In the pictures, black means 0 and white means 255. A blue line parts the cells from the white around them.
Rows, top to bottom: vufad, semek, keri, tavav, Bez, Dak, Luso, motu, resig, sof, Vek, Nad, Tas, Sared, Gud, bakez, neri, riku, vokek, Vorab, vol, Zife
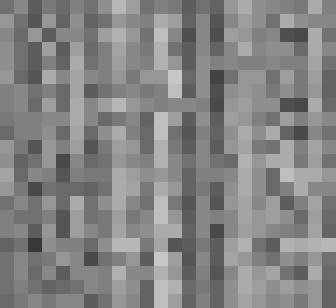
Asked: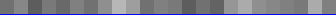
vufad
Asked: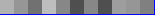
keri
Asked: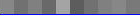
Luso
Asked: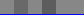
Vorab
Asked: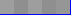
vol

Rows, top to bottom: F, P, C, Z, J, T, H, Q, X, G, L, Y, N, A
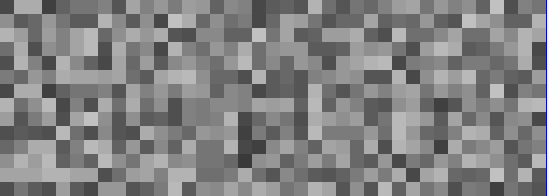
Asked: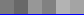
Y
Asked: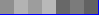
T
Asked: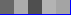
L
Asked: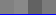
J
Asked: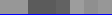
Z
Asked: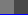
P

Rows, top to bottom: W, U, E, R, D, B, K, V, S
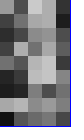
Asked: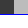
B
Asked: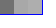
U
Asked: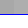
U
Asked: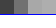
U
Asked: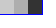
W
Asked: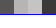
D

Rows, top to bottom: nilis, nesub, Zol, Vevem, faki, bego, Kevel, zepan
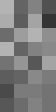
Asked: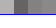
Vevem
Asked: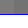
Kevel

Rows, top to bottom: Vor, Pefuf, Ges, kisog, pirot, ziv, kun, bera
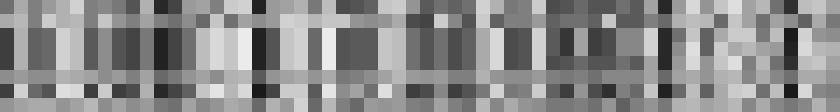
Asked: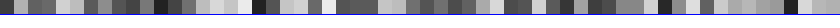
kisog
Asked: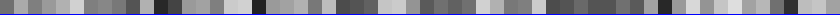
Vor
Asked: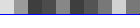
kun
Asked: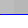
Pefuf
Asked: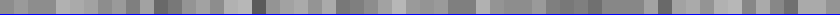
ziv

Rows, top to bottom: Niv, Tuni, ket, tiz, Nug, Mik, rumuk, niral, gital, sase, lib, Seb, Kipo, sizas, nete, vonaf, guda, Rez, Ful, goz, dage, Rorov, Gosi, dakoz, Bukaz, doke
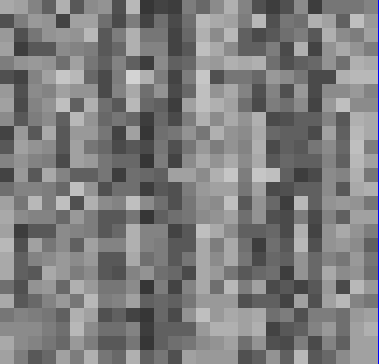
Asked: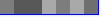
Rez
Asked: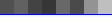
Gosi
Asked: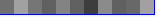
Nug

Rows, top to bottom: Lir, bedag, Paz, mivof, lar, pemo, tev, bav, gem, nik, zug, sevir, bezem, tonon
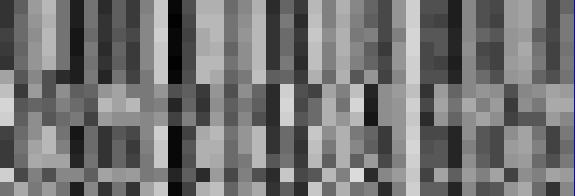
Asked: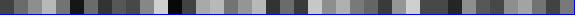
nik
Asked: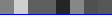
tonon
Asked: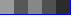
gem
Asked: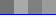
bav
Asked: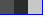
bezem

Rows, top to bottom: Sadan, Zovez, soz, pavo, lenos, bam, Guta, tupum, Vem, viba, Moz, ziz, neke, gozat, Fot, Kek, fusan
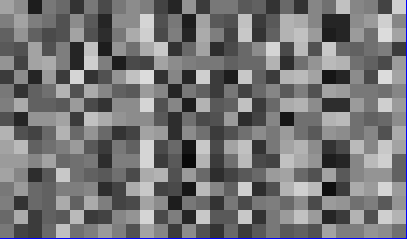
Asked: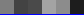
Fot
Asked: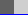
gozat
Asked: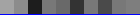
Fot
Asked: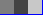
soz
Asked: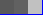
tupum
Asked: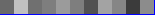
fusan

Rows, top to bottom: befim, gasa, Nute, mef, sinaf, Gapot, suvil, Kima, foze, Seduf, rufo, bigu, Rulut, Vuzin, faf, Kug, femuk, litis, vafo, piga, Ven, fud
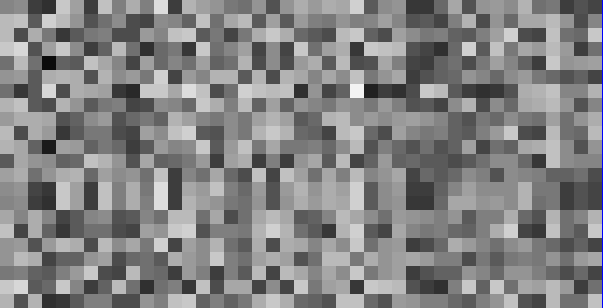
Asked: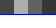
femuk
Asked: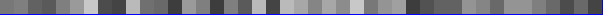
piga
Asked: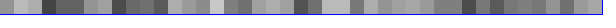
vafo
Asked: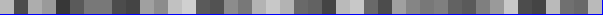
Seduf
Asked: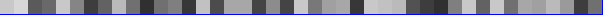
Ven

